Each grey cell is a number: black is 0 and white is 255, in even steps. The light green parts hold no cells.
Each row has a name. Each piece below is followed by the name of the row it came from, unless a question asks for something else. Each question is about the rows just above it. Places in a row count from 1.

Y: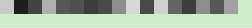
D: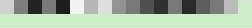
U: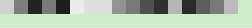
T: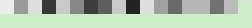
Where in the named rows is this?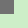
T, 16
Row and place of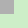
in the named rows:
Y, 4
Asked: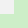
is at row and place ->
D, 6

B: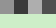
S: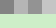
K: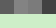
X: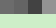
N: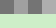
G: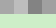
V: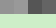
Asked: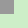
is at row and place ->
V, 2
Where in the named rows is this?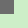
X, 1
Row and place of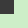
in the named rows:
B, 2
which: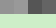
V

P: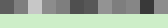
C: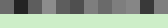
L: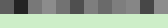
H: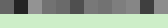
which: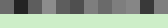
C
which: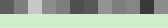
P
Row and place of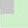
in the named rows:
P, 3
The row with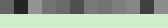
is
H
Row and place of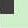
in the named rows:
H, 11
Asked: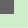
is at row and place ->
H, 1

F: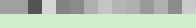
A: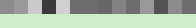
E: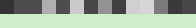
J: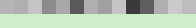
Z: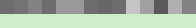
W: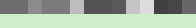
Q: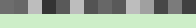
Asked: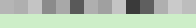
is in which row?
J
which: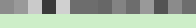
A
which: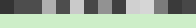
E
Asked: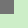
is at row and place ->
Z, 2
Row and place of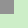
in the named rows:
E, 8
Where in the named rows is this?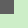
J, 11
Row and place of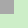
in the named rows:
J, 5

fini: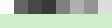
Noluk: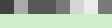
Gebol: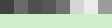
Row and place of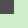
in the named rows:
Gebol, 3
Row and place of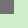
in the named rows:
Gebol, 5

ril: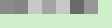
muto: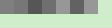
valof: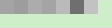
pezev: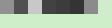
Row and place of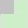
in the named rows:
valof, 7
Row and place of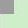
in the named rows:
valof, 2

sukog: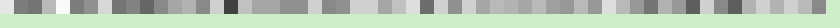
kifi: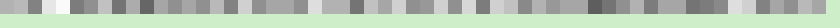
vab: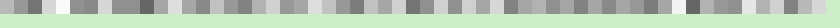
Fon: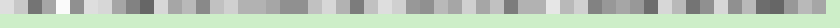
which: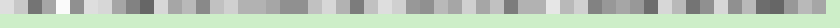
Fon
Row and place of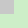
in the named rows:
Fon, 2
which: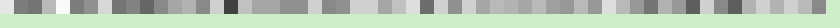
sukog
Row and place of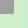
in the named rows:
sukog, 40
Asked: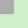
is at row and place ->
kifi, 10

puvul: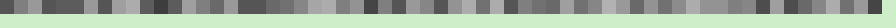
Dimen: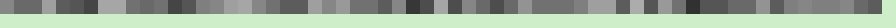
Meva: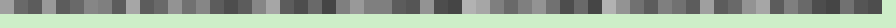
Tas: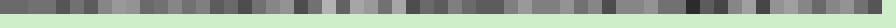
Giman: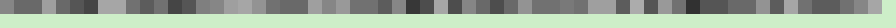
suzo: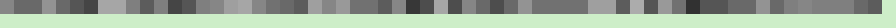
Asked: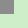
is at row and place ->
puvul, 49
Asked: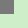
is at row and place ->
Giman, 41
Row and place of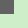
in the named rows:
Tas, 25

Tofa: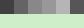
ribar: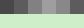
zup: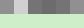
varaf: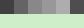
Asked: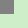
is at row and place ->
ribar, 3
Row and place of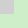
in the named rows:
zup, 2
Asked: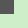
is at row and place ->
Tofa, 6

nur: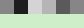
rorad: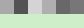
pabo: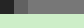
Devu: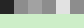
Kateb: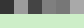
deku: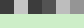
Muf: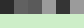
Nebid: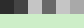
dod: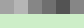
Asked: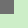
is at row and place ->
dod, 4
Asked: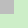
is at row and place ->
deku, 5
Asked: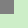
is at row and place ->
Kateb, 4

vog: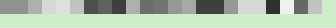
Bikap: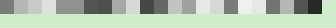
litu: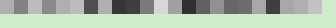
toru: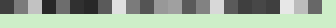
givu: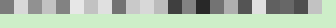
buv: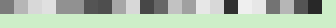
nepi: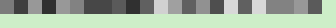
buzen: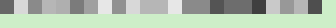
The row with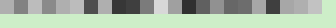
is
litu
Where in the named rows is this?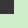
litu, 9
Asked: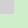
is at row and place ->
nepi, 12

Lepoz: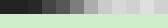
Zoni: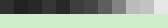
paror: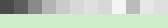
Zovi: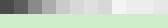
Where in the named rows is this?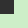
Zoni, 1
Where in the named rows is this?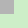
paror, 4

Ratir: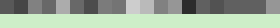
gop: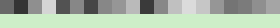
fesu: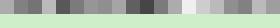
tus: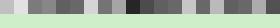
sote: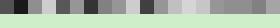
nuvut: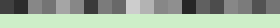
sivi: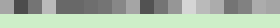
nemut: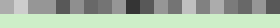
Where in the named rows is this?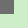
sivi, 7
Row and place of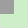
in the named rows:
fesu, 20
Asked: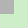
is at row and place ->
nuvut, 11

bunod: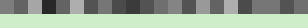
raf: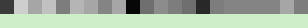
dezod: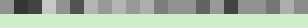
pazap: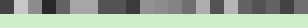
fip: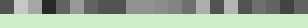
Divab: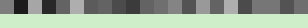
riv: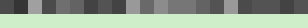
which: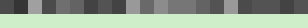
riv
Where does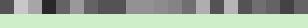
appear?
fip
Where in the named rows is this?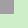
riv, 3
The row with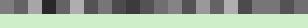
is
bunod
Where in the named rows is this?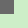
riv, 11
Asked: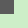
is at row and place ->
Divab, 7

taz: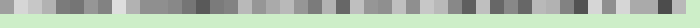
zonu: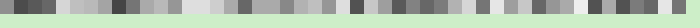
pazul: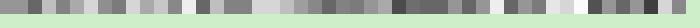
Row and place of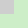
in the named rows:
zonu, 16
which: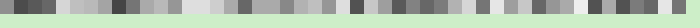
zonu
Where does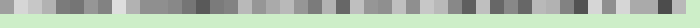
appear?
taz
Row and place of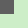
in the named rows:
taz, 34
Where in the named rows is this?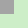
zonu, 8
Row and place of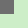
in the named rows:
pazul, 30

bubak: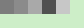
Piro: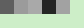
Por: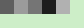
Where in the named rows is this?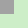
Piro, 5
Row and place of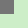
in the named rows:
Por, 3
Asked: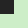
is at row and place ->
Piro, 4
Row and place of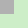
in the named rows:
Por, 5
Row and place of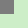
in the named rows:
bubak, 1
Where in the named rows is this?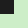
Por, 4

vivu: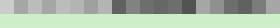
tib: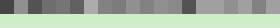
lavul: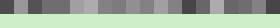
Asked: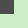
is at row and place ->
lavul, 1
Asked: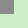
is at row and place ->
tib, 13
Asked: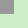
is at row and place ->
lavul, 2
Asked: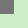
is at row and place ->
tib, 5

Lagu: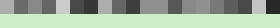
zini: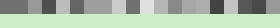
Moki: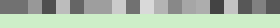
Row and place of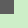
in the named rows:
Lagu, 17
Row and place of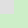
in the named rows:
zini, 11

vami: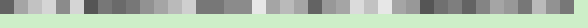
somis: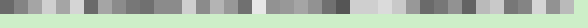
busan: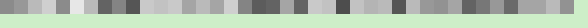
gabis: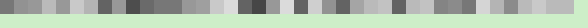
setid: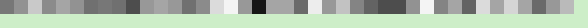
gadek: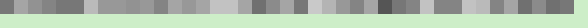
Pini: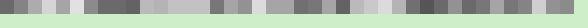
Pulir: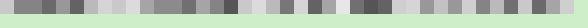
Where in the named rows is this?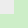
setid, 23
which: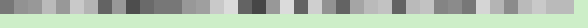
gabis
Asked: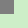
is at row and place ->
vami, 33
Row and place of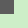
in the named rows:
busan, 19
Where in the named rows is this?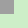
gabis, 15
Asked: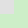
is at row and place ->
Pini, 6
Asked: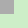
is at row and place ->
Pini, 3

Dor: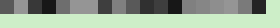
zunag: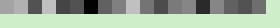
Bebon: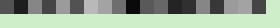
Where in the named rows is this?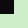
Bebon, 10
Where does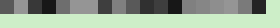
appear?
Dor
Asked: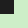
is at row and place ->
Bebon, 2
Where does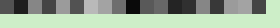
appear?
Bebon
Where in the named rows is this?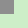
Dor, 16
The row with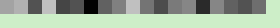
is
zunag
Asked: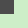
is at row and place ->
zunag, 12

